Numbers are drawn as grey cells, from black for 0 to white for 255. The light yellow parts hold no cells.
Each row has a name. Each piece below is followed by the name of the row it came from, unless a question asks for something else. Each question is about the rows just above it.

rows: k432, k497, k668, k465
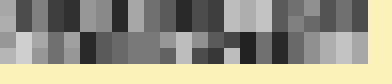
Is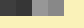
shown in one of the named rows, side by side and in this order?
no
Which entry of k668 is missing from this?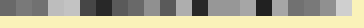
[159]
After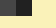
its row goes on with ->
[113,  40, 105, 144, 174, 195, 166]
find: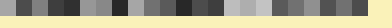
k432
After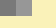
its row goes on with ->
[189, 144,  90,  70,  33, 113,  40, 105, 144, 174, 195, 166]
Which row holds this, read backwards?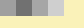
k668

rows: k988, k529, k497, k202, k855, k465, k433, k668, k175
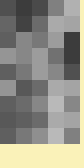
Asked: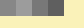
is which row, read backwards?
k855
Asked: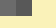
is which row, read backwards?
k465
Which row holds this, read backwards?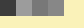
k497
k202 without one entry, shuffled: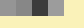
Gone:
[113]
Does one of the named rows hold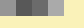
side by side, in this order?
yes
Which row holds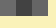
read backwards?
k529
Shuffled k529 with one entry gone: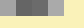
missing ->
[66]

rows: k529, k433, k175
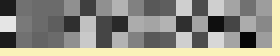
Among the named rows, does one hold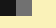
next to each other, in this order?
no
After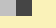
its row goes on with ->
[ 41, 172, 164, 179,  47, 164,  15,  69, 172, 136]
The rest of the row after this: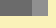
[ 63, 144, 179, 129,  88,  94, 207,  76, 207, 164, 113, 157]
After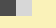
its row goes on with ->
[164,   7, 157]
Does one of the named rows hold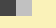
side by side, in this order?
no
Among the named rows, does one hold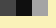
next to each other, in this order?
no

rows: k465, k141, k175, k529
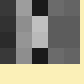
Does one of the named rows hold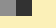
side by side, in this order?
no
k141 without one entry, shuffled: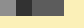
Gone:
[193]
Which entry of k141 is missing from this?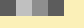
[49]
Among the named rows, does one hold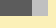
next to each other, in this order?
no

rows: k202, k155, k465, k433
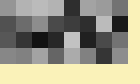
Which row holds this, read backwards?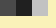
k465
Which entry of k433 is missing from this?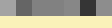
[171]
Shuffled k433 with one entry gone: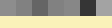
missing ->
[171]

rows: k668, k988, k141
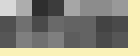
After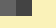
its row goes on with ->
[74]
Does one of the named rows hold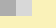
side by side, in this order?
no
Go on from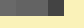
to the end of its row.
[74]

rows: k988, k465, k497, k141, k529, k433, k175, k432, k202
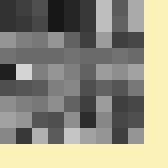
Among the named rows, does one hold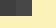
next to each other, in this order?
yes
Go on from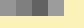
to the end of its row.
[142, 162]
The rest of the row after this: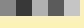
[162, 149,  63, 149]

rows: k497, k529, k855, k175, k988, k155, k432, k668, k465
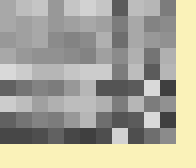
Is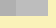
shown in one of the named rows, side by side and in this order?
yes
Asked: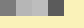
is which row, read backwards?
k497
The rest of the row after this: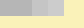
[204, 124, 189,  91, 182]

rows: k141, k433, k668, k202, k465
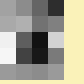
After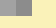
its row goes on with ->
[101,  45]
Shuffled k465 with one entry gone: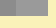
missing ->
[146]
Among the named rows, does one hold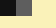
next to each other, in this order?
no

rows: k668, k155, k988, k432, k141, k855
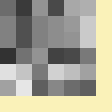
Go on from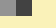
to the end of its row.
[ 73, 121]
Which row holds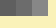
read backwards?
k855

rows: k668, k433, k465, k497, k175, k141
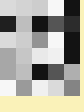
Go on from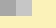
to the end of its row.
[233, 240,  19]
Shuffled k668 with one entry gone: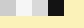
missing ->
[211]
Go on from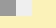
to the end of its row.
[218, 132]
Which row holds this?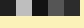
k433

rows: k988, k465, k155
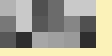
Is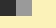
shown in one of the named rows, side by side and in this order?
no
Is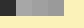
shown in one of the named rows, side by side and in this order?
yes
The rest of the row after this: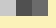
[201, 201]
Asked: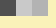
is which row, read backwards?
k988

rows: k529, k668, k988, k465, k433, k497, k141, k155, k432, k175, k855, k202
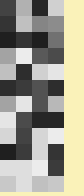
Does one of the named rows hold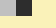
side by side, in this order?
yes
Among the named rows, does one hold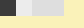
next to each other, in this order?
no

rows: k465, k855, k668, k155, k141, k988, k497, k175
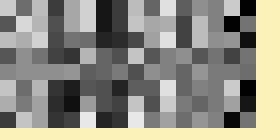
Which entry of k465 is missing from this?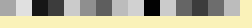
[129]
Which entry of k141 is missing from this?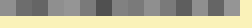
[135]
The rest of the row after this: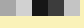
[167, 173,  66, 188, 129,   2, 115]
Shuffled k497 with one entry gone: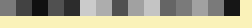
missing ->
[155]
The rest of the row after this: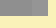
[ 94, 101, 122,  80, 143, 129, 101, 149, 122, 122, 109]

